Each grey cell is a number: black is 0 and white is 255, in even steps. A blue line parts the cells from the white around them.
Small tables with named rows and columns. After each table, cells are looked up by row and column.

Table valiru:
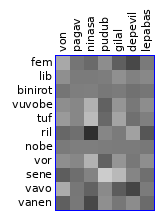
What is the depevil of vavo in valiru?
69
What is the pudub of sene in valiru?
204
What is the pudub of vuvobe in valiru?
97
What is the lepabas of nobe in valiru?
120
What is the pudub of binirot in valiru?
120
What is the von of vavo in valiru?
171
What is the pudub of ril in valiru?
134
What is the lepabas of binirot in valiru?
118
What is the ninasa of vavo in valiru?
98
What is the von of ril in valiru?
103
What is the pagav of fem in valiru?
117
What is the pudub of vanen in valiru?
143
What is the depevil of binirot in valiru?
113
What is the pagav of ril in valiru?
111
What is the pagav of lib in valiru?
123
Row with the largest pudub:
sene

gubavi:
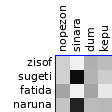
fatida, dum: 164
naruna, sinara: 34
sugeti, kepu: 205
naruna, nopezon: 196
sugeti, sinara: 12
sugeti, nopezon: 208
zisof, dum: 176
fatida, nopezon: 165
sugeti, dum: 179
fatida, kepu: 232
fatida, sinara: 241
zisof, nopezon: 208
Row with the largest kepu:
fatida

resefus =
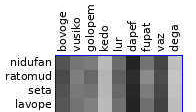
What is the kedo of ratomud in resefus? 180
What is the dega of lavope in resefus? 188
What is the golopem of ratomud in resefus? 103
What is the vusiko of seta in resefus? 120
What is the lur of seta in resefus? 104
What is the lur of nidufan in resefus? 107
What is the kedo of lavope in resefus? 186
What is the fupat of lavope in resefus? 113
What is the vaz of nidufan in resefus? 69
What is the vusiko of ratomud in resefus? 127

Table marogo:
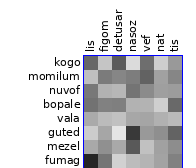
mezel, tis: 141
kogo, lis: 103
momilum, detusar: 134
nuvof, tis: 156
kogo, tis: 153
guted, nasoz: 57
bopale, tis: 105
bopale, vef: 179
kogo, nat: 206

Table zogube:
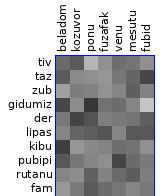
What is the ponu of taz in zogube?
143
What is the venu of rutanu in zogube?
107
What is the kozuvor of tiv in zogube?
90
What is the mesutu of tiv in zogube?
117
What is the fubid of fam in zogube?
120
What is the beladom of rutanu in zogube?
134
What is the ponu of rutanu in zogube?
97
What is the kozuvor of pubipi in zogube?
118
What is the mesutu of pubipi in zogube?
107

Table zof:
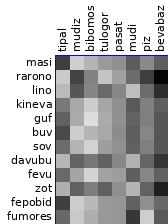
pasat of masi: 144
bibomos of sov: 210
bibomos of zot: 125
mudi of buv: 94
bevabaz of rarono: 6
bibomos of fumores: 174
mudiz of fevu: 165
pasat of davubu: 135
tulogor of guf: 171
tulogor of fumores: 152
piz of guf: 127
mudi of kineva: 90
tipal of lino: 186
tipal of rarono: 202

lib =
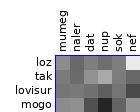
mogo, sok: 100
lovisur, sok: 117
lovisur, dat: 113
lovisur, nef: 74
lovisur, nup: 95
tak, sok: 124
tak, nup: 170
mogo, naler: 144
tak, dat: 146
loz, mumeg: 140
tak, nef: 103
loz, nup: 111
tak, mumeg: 123
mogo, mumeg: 140
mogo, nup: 37
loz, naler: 105
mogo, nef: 148
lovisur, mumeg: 118
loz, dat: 127
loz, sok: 127

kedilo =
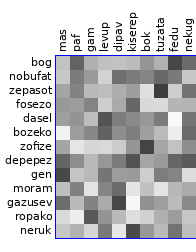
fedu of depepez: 101
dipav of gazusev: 70
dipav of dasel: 125
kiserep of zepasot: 157
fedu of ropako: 156
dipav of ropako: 185
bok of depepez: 165
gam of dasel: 189
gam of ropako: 88
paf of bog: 99

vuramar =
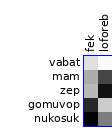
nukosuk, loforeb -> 125
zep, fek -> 185
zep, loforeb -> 17
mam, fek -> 172
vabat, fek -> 224
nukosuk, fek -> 3
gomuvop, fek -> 40
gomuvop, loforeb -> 203
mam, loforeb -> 69
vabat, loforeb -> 251

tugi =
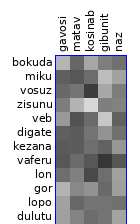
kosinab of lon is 73
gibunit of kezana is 98
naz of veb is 97
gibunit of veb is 199
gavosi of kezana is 90
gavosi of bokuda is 180
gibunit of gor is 105
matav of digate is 92
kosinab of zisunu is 216
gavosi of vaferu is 87
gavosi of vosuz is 104
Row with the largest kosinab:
zisunu

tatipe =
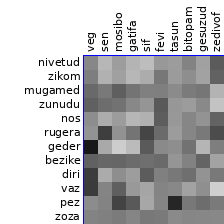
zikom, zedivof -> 98
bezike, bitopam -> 130
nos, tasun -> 152
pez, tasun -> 38
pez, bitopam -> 120
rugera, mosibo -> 146
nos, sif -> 177
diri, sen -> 171
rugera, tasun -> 156
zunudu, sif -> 149
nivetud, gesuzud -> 161
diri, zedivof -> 121
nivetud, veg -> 135
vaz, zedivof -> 207
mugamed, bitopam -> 123
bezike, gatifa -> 108

